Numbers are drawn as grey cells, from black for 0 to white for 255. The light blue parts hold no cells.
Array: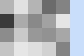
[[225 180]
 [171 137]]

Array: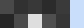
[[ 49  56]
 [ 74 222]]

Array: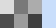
[[121 172]
 [156  63]]

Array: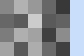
[[178 152]
 [ 91 204]]

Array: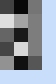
[[  8 117]
 [164 125]]

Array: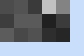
[[83 58]
 [90 90]]

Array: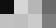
[[214 182]
 [191 203]]
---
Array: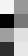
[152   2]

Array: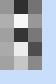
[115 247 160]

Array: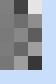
[229 111 122]

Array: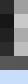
[159  23]

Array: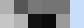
[116  11]

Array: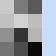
[ 89 210 144]

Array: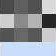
[217 179 103]

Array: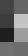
[100  60]
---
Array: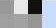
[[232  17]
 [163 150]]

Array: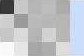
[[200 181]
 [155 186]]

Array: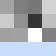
[[126 120]
 [145  53]]

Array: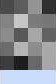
[[ 93 148]
 [198 123]]

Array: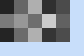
[[102 175]
 [151 110]]

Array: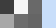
[[246 105]
 [109 101]]

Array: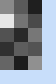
[[ 90  31]
 [116  74]]

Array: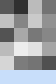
[[ 48 187]
 [133 202]]
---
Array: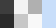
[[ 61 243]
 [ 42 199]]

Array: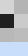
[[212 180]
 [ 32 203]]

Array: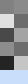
[[129 138]
 [224 108]]

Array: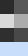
[[ 43  88]
 [217 172]]

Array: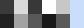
[[ 58 218]
 [ 33 163]]

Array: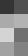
[[ 53  81]
 [170 179]]
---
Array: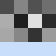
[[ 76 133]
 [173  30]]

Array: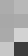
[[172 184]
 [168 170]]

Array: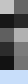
[[196 102]
 [ 23  41]]

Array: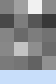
[[128 160]
 [ 72 125]]

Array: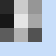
[[ 41 203]
 [ 23 229]]

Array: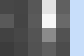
[[71 69]
 [89 68]]
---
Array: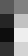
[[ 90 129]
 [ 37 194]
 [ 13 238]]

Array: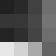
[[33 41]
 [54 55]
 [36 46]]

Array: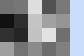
[[114 118]
 [ 17  46]
 [ 49  37]]

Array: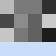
[[186 122]
 [ 71 140]
 [198 120]]

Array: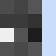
[[ 76  68]
 [ 59  59]
 [239  84]]

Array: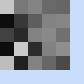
[[198 120]
 [ 13  56]
 [ 65  40]]

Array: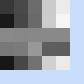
[[ 56  73]
 [ 26  71]
 [137 135]]

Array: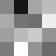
[[135  21]
 [170 117]
 [159 186]]

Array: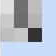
[[223 112]
 [202 108]
 [190 199]]
